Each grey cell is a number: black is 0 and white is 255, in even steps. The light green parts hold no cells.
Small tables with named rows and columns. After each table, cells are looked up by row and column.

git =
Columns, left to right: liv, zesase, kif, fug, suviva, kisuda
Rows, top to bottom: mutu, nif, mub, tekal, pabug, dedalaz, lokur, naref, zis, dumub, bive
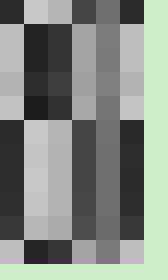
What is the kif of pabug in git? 50
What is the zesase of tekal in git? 46
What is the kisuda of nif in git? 190
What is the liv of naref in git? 45
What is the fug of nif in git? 165
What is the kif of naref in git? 179
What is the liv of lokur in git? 46
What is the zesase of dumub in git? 184
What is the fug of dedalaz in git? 67

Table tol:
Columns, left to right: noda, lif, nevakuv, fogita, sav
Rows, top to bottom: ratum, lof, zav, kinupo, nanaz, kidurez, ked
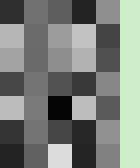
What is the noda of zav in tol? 163
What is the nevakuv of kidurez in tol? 70
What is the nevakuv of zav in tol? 141
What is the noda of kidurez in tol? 51
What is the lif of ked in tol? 96
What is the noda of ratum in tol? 47
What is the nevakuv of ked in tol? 220
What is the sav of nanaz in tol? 90
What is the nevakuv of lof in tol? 156
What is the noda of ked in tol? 35
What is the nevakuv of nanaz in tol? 5
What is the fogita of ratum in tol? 35
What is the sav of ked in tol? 129

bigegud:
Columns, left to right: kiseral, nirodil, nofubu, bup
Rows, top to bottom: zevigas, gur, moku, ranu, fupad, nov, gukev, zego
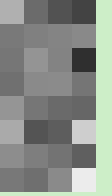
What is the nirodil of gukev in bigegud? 126
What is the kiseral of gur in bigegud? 121
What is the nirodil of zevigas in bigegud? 107
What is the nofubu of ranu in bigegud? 139
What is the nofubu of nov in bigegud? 93
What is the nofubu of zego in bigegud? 138
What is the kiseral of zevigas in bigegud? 176
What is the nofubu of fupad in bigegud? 106
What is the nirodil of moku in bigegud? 148
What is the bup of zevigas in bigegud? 67
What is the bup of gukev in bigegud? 95
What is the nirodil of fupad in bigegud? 118
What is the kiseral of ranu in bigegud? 112
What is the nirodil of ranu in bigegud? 138
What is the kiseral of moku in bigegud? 118
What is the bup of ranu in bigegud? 117
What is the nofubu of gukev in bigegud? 115
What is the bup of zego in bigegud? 236
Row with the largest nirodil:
moku

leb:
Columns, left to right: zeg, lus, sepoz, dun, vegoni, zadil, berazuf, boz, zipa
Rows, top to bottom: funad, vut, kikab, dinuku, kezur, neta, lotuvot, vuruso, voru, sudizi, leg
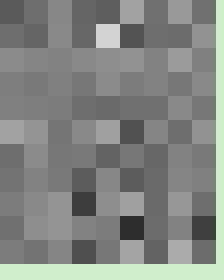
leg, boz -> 170
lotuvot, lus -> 139
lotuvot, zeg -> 110
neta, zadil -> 80
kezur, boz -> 137
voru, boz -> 151
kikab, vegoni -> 141
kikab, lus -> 132
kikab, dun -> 137
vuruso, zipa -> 128
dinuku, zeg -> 125
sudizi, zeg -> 113
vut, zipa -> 146
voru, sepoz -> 148
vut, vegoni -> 210
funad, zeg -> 90
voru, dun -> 60
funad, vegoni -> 94
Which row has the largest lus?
neta

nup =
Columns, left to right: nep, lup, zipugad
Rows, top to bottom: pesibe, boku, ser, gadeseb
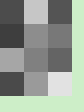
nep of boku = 62
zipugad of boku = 120
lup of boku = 141
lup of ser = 128
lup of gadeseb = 154
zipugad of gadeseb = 226
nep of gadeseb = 74
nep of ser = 166
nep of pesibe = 76
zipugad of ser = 100
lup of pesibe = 198
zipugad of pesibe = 84

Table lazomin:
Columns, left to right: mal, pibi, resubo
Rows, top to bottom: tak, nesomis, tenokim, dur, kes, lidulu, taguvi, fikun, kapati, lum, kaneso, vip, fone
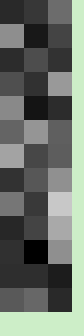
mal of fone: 89
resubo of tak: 108
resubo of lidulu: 95
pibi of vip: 46
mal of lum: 39
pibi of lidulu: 149
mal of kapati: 118
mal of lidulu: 100
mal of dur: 79
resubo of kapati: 200
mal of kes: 137
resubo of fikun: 144
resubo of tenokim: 50
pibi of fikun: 87
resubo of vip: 28
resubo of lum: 169
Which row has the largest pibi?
lidulu

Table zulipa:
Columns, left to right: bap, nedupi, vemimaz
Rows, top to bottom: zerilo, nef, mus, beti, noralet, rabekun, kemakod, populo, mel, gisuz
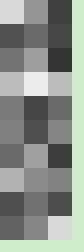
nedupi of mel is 113
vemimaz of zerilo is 64
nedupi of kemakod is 159
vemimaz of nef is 70
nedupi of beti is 236
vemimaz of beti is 187
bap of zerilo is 217

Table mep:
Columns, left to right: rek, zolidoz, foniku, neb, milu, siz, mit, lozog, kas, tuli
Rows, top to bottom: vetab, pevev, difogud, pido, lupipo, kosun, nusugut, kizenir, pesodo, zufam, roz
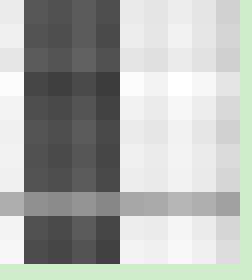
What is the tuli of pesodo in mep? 161
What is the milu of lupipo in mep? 67
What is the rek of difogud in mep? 231
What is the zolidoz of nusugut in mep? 81
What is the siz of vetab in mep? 232
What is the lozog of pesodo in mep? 181
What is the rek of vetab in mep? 235
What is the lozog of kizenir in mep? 241
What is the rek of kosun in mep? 239
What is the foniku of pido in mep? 64
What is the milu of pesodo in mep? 135
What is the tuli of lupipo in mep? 217
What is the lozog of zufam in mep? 245
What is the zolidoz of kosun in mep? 84
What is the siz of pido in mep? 250
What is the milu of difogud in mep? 81
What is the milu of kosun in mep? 72
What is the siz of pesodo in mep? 166
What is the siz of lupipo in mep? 241
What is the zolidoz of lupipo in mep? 78
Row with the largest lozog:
pido

